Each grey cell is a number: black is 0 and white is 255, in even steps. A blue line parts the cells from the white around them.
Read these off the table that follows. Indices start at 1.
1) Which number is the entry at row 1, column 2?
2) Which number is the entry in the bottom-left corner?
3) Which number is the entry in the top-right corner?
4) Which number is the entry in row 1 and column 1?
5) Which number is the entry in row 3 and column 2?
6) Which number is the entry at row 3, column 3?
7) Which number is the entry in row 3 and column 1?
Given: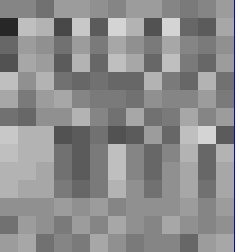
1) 133
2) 156
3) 156
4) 133
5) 156
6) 144
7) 103

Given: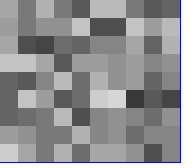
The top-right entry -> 100
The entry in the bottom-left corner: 205
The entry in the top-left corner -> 166
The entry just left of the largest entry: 205
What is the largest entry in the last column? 186
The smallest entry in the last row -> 79
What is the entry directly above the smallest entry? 157
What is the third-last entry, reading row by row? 145
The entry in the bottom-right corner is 133
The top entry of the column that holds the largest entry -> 186
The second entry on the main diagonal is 121
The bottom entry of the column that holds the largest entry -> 166
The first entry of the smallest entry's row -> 100
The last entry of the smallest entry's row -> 69
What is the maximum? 214
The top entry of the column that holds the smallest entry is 121
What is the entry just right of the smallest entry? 89
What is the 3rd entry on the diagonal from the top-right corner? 166
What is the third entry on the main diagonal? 69

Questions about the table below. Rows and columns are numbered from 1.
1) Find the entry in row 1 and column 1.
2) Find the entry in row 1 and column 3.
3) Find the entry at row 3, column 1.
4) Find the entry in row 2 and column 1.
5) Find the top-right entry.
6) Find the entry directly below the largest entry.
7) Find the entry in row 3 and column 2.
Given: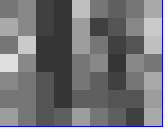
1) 118
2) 64
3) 118
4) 169
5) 169
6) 136
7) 202

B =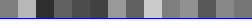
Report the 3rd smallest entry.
76
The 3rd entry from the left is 47
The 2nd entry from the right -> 135
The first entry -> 126

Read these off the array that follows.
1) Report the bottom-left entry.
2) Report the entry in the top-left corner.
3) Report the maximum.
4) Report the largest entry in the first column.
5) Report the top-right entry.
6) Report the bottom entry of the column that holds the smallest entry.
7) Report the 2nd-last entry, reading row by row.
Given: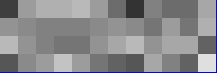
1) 86
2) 62
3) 223
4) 185
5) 167
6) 86
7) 98

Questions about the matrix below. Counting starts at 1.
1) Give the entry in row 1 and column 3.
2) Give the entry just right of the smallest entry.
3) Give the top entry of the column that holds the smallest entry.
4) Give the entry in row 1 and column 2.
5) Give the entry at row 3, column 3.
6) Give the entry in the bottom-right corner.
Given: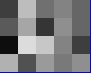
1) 112
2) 220
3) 62
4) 189
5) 199
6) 143

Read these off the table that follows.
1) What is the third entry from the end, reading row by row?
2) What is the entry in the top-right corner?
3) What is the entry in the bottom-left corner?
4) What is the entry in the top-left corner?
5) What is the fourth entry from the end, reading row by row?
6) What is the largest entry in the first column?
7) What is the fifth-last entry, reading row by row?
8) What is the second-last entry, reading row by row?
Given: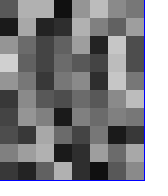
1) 16
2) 119
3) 56
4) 88
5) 46
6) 208
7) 177
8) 88

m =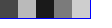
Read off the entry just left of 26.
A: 186
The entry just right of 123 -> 206

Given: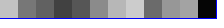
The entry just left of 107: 204
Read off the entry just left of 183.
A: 139

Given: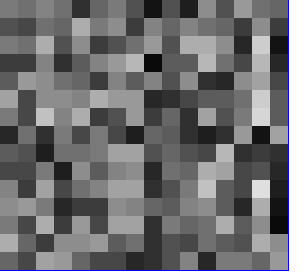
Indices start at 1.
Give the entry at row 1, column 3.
131
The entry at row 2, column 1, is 81
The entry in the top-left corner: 122
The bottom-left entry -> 102
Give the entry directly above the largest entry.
81
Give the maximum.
223
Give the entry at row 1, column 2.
112
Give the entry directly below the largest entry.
173
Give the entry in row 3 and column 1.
122
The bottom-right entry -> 153
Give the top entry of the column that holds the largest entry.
112
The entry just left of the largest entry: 71
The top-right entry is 102

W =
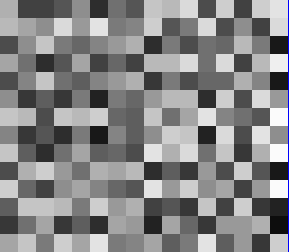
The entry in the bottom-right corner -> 206
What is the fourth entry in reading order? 85
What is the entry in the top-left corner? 176
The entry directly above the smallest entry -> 34
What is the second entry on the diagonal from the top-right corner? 65
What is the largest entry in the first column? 206
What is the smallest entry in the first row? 45
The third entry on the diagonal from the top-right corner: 185
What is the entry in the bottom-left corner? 165
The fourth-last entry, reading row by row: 94
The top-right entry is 227
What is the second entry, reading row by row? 65
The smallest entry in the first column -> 55
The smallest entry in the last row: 55
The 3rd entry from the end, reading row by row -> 153
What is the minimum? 13

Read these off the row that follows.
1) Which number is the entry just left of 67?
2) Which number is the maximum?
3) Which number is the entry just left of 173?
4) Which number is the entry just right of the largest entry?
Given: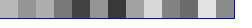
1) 120
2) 227
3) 149
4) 140

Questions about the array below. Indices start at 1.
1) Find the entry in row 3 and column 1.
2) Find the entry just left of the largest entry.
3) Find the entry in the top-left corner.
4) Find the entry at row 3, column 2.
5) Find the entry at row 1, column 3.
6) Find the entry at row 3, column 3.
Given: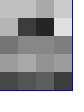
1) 117
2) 37
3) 192
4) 135
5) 169
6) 135
